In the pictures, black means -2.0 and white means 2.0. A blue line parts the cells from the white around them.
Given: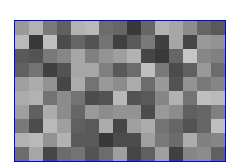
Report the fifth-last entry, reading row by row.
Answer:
0.5
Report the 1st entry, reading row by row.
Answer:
0.4
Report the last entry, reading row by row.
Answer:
-0.5
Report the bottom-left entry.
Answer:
-0.3
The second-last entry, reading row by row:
0.2
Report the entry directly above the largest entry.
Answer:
-0.9
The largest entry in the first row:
0.9
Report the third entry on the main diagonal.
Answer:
-0.1
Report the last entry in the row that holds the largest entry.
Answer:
0.0
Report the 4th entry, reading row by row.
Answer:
-0.5
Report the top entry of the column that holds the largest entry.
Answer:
0.2
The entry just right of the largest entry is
0.1
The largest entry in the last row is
0.6
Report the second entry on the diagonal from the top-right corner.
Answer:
0.4
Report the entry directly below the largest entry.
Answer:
-0.5
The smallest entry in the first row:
-1.1
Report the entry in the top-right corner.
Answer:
-0.6
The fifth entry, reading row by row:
0.8
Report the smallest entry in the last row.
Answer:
-1.0
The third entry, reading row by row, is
-0.1
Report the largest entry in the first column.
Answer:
0.9
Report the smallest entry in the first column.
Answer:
-0.6

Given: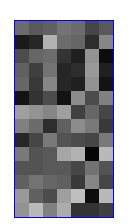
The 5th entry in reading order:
-0.3
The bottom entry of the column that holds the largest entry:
-1.2
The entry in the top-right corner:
-0.6
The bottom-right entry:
-1.0
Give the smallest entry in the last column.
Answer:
-1.8
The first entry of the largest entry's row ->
0.4
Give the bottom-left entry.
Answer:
0.3
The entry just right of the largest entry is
-1.8
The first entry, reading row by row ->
-0.3
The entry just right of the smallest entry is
0.9
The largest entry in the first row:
-0.2
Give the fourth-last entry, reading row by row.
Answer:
0.7
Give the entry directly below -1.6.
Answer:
-0.8
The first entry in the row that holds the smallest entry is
-0.1
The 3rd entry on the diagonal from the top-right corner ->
-1.5
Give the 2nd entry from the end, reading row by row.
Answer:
-1.2
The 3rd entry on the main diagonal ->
-0.3
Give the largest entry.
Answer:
1.0
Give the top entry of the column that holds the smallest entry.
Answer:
-0.9
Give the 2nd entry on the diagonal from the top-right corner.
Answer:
-1.3
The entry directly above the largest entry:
-1.1
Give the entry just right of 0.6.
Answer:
0.8
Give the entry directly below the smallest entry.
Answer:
-0.2

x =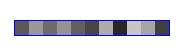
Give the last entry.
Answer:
-1.0
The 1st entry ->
-0.6
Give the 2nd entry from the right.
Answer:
0.6
